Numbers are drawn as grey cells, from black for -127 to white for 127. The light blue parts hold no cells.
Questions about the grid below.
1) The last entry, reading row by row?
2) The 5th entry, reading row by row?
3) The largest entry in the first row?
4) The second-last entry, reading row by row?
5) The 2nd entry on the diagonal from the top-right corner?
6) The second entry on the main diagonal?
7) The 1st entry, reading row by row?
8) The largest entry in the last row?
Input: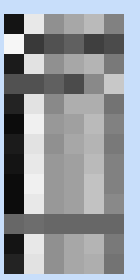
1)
-12
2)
58
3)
104
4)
46
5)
-64
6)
-70
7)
-107
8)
98

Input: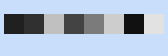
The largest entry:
98
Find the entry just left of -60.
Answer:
64
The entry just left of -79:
-95

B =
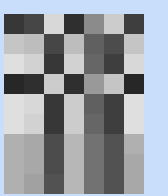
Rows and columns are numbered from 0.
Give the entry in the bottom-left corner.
48
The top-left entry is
-72
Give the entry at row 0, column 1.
-57
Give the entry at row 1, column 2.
-57
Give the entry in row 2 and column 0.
95
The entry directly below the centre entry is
76
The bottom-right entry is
40
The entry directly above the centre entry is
-80
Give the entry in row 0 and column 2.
88
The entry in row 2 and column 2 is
-72
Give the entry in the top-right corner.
-65
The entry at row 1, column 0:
69

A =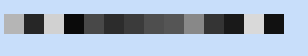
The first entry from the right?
-110
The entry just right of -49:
-42
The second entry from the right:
89
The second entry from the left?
-89

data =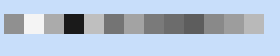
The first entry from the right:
57
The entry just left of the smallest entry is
43
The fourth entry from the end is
-34
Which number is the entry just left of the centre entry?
-11

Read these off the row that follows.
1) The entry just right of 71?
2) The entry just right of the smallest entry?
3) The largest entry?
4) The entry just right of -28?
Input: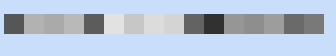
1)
92
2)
22
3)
98
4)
-78

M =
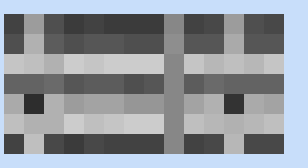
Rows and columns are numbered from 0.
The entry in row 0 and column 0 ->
-61
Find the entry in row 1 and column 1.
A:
49
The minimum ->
-82
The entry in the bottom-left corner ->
-61
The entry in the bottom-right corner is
-55
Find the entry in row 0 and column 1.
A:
28
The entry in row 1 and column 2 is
-35
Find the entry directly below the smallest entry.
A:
49
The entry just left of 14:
-48
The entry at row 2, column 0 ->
69
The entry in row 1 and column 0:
-48
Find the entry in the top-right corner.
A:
-55
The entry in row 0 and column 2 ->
-48
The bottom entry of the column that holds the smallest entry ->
63
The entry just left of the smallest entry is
42

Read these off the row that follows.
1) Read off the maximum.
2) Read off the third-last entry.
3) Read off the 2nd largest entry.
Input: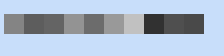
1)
65
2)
-78
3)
25

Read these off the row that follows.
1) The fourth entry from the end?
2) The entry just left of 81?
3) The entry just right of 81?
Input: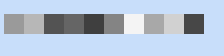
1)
116
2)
40
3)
-56

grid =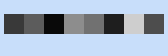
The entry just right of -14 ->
-97
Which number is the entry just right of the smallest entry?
13

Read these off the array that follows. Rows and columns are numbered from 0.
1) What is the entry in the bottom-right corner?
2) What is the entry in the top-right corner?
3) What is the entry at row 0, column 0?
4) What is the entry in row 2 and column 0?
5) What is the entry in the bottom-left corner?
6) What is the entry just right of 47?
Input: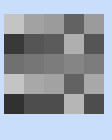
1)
-50
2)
27
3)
68
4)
-15
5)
-78
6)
-42

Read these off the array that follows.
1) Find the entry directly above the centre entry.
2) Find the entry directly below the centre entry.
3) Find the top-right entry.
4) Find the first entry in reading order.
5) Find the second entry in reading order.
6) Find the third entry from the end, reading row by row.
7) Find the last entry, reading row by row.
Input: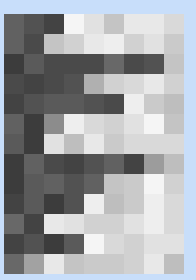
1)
89
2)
-45
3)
89
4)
-30
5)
-45
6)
81
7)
62
